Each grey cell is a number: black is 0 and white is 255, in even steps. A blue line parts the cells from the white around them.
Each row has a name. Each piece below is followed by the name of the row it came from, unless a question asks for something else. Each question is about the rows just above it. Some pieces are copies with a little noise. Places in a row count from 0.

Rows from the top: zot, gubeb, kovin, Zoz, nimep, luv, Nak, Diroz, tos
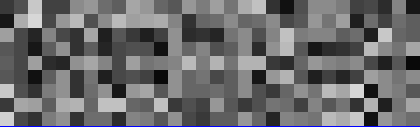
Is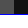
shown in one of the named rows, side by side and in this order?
yes
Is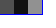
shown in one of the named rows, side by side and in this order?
yes
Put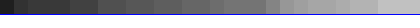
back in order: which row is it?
Diroz
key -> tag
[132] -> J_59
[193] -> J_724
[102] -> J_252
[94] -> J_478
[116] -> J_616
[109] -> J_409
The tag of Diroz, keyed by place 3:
J_478

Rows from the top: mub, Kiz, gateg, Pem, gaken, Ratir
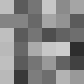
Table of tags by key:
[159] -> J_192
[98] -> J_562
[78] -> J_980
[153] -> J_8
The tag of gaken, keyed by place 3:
J_8
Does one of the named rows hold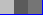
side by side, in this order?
yes
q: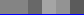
Kiz
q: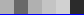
Pem
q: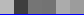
Ratir

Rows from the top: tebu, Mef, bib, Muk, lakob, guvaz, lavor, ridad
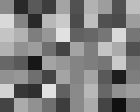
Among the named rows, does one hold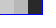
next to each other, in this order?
no
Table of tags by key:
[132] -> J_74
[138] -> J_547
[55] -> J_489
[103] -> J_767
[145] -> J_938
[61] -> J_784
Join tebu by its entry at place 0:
J_547
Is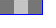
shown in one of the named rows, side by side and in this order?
no
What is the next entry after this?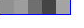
[126]
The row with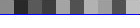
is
tebu
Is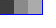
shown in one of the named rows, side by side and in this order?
yes

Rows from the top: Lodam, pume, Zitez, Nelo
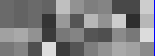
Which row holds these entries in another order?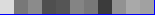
Zitez
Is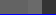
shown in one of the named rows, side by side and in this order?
no
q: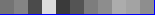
Nelo
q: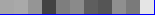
Zitez
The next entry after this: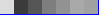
[139]
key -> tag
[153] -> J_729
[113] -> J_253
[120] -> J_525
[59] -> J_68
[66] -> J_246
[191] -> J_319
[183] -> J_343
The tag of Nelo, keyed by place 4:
J_68

